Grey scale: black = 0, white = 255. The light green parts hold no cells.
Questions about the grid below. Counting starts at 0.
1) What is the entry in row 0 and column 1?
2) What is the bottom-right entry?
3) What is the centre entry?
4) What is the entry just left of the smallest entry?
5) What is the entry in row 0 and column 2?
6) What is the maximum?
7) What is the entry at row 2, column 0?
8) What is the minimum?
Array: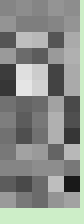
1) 141
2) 162
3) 107
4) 190
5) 133
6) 229
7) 85
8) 25

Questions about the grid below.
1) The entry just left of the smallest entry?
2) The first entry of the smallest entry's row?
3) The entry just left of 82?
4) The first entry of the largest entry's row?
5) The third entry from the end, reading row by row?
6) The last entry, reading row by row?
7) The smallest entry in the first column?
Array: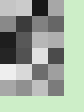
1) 203
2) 197
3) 37
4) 238
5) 144
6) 123
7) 30

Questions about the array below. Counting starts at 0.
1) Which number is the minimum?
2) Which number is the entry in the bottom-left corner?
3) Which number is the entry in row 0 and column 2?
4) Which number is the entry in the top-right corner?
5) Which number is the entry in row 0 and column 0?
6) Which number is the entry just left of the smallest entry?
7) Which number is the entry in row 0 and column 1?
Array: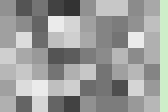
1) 51
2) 176
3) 116
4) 168
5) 145
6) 66
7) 84

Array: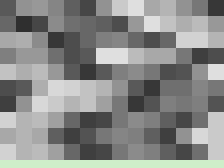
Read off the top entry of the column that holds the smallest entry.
146
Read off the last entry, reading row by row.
202
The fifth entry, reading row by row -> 95
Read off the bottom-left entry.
210
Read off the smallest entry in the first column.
63
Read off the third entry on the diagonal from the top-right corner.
210
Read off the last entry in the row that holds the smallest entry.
152
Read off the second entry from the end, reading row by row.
111
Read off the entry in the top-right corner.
55
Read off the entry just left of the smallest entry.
103
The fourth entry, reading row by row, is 133
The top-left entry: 89
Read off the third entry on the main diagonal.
139
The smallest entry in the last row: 63
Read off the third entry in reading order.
152
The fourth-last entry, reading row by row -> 95
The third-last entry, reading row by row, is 70
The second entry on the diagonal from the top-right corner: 187

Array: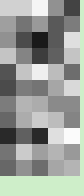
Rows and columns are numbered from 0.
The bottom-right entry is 180
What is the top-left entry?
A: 209
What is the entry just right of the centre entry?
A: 166
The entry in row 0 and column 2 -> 245
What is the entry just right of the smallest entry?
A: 89
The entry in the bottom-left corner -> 103
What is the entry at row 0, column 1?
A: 209
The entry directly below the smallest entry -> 61
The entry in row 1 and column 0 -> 159
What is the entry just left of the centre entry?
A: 124
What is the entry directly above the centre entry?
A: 239
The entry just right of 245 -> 145
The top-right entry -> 67
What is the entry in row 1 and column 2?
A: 153

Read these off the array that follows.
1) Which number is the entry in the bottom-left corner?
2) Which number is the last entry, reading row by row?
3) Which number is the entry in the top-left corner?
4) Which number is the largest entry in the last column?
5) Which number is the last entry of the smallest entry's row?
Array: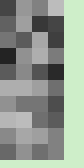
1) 104
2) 129
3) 69
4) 188
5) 123

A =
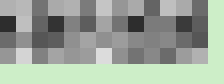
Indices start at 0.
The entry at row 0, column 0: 177
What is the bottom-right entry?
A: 177
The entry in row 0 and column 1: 184
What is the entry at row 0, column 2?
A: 115
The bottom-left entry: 150
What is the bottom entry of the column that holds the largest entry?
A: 220
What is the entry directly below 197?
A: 164
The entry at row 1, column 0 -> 45
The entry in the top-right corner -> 107
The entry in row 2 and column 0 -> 107
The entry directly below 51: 93

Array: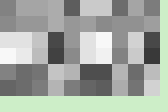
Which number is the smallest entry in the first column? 101
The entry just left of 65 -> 188
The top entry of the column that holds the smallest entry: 124
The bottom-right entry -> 210
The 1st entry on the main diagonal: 130
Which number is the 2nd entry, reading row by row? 165
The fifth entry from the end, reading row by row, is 101
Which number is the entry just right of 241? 130
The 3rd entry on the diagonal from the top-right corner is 145
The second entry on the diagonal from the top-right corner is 145
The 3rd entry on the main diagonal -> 196
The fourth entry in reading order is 172
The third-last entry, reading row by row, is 172
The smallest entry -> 57

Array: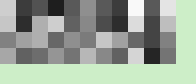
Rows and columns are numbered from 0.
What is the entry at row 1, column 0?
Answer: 198
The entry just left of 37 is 213
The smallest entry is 30
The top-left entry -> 206
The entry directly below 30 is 206
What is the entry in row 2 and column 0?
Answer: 129
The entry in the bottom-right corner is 116
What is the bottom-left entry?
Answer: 167
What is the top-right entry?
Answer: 228
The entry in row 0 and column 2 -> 82
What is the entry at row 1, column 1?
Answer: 45
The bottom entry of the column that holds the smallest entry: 149
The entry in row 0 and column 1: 60
